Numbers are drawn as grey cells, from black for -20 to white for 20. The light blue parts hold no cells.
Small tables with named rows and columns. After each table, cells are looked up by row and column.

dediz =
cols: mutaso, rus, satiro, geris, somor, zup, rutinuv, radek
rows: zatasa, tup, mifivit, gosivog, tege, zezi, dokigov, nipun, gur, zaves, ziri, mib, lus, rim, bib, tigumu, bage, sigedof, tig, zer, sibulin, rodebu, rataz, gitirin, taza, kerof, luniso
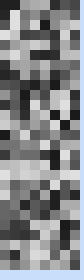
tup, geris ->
2
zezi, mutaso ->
9
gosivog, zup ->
-12
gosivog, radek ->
-10
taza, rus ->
11
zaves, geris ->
-1
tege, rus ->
5
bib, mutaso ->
-2
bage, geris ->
9
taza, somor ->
6
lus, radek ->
6
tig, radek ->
2
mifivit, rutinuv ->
8
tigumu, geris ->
-3
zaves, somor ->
-9
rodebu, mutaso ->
-4
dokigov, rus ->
5
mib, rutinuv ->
12
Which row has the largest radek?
sigedof

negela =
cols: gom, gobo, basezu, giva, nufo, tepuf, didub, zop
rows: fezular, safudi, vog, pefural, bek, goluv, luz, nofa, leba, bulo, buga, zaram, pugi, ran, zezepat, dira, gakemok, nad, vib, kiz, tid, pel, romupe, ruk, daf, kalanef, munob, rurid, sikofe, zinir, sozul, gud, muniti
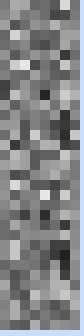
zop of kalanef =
4
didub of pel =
8
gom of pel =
-1
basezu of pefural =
5
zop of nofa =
-1
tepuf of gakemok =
5
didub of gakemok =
7
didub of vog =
2
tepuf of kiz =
-6
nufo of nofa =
-1
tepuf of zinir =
7
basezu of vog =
-3
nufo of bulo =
-14
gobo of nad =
-8
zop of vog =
1
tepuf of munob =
3
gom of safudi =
1
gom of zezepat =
8
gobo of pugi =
4

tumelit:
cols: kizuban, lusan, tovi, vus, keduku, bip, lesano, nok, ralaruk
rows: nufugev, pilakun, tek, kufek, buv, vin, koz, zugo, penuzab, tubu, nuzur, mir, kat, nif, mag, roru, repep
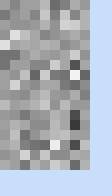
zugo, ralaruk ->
-4
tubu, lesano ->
3
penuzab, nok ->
-3
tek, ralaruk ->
8
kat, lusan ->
8
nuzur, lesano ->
9
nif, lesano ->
10
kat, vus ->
2
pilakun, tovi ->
5
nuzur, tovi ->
6
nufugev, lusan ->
1
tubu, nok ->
7
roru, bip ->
2
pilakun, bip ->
0
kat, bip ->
9
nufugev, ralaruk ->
4
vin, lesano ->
6
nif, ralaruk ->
5
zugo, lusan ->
3

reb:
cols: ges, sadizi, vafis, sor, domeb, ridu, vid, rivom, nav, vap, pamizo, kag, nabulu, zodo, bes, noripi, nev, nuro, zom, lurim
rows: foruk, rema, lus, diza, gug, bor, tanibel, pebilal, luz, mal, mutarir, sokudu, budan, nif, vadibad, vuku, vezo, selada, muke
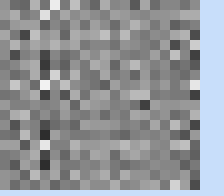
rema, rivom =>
2
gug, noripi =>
-2
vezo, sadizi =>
-6
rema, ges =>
4
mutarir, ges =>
4
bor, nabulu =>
0
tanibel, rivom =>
3
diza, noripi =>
2
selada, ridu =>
6
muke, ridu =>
-4
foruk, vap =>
-4
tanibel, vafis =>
5

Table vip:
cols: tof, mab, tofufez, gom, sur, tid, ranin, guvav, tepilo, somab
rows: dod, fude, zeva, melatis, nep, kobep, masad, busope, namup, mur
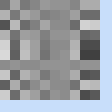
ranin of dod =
3
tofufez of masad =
2
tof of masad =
2
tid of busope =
2
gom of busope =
5
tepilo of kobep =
-10
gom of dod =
1
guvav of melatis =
5
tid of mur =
3
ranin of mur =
2
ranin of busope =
3
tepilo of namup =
10
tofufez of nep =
9
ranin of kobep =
3
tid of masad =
3
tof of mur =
12
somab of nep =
-8
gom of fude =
4
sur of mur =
-1

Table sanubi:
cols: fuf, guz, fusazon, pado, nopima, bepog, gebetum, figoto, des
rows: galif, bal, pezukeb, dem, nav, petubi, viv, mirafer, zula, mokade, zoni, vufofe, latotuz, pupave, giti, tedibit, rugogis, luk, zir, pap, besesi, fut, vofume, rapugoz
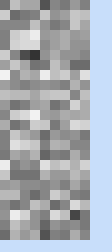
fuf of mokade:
10
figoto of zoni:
13
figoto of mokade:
1
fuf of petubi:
12
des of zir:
2
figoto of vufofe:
6
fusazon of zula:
0
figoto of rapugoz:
7
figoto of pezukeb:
11
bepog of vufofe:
4
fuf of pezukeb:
1
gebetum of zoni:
1
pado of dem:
17
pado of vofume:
3
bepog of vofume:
3
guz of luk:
-2
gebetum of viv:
5
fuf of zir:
4
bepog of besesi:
-3
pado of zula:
2

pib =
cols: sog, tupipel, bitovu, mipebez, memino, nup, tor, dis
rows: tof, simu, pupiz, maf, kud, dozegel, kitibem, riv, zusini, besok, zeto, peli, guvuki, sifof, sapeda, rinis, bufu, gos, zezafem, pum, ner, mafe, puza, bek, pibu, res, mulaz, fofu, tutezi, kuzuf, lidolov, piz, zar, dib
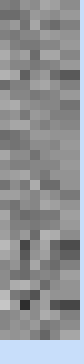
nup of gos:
3
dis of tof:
2
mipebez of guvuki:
2
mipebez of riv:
2
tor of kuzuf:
3
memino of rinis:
2
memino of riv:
4
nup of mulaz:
-3
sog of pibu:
9
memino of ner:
6
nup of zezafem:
-3
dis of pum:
-1
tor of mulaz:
0
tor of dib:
6
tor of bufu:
4
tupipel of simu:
-3
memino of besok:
0
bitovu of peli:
-1

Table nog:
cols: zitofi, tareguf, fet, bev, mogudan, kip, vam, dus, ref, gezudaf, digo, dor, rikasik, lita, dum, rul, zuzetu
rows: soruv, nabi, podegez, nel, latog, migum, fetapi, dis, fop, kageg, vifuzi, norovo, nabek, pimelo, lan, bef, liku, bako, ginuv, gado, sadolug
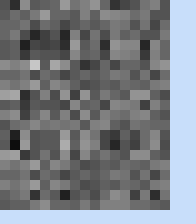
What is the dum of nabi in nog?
-1
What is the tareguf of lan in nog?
-18
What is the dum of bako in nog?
-2
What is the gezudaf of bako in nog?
-6
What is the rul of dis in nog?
-9
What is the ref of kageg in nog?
3
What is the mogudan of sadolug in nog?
2
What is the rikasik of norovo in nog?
-3
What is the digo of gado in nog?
-3
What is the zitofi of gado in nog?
-5
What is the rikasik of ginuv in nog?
-3
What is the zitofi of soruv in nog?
-7
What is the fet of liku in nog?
0
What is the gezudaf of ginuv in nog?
-7
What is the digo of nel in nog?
-8
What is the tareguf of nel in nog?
-1
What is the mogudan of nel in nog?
-10
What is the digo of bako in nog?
-4

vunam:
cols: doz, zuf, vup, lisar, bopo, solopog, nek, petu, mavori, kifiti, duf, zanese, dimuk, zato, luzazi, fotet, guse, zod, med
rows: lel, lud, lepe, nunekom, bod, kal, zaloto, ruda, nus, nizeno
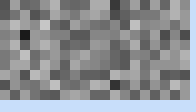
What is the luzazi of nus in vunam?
-5
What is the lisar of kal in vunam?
-3
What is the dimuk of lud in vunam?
-5
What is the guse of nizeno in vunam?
4
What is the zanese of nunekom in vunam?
0
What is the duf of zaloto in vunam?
-1
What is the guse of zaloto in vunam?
3
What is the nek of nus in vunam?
-2
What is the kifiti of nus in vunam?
8
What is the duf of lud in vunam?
3

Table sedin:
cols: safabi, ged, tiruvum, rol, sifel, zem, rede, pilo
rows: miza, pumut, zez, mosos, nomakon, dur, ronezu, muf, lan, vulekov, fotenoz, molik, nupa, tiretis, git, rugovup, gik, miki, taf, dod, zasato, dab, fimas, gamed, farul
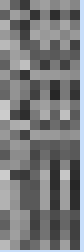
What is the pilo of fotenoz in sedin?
-2
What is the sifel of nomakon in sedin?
5
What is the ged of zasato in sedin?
3
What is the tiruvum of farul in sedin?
-6
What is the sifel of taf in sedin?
5
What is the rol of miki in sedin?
-4
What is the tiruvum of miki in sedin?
-11
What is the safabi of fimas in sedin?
-5
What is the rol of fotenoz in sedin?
3
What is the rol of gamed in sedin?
-8
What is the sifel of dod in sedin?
5
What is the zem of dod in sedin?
-11
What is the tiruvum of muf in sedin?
-12
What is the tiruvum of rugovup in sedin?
2
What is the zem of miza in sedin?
1
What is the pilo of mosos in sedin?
4
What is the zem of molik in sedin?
-5
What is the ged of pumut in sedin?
5
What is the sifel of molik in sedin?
7

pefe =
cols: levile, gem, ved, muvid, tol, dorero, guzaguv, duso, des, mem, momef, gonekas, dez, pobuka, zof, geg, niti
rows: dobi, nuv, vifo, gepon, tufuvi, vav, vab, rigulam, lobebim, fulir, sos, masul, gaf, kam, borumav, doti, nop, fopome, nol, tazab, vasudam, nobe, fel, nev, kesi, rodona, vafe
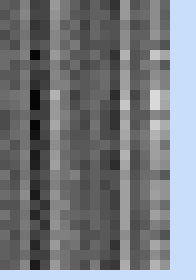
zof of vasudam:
-4
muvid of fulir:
-19
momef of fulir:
-4
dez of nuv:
4
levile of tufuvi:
-5
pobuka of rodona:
-6
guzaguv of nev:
0
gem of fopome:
-8
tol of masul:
-10
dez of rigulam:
5
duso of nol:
-5
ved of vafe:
1

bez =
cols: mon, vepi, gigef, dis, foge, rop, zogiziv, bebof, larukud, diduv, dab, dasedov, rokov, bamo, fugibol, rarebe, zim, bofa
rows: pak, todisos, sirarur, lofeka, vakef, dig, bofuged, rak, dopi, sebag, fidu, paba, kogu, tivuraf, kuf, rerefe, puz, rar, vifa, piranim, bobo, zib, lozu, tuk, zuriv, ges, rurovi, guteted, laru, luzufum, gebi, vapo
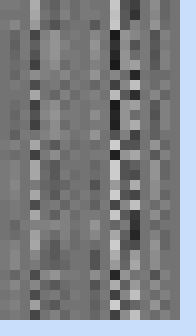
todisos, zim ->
-4
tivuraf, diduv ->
3
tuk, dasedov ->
6
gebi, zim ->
-4
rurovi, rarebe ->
2
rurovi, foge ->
-4
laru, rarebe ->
2
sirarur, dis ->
4
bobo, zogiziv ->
-4
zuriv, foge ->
-3
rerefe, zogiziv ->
-3
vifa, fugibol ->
-2
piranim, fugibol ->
-2
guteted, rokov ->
3
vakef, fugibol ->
-1
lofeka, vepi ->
-4

